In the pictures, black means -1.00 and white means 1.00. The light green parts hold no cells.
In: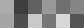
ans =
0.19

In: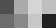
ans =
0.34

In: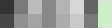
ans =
0.41

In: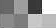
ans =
0.24

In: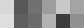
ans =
0.23

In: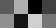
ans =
0.36

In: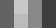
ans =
0.57

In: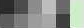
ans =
0.10

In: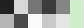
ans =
-0.08

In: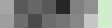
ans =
-0.70
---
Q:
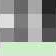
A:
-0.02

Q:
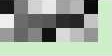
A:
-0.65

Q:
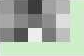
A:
-0.11

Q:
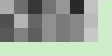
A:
-0.04

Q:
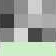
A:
0.24

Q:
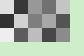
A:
-0.01

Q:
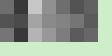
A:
0.03

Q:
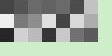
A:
-0.46

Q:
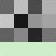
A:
-0.82
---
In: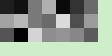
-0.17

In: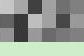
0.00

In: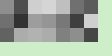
-0.29

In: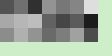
0.74

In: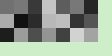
-0.71

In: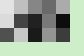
0.34
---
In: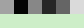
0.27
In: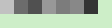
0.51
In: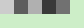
0.60
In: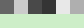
-0.21
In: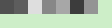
-0.37
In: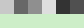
0.57
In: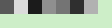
-0.31
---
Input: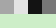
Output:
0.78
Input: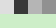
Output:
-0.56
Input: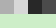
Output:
0.69
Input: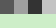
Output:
0.25
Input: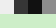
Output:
-0.58
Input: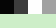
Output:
-0.53
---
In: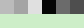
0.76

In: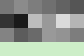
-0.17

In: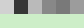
0.46

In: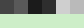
-0.79

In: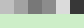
-0.06

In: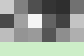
0.21

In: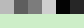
-0.03
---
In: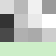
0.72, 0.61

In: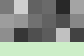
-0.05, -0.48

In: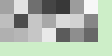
0.27, -0.19

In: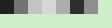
-0.75, 0.12

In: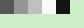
-0.32, -0.84

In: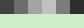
-0.48, -0.64

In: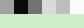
0.27, 0.97
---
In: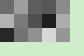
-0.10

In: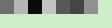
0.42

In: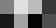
0.29

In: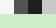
-0.35

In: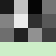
-0.74

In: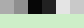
0.12

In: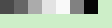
-0.20
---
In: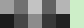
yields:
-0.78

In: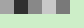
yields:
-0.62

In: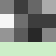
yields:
-0.69

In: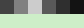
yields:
-0.85

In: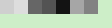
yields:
-0.85

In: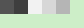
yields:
-0.51

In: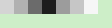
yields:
-0.77

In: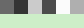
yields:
-0.59
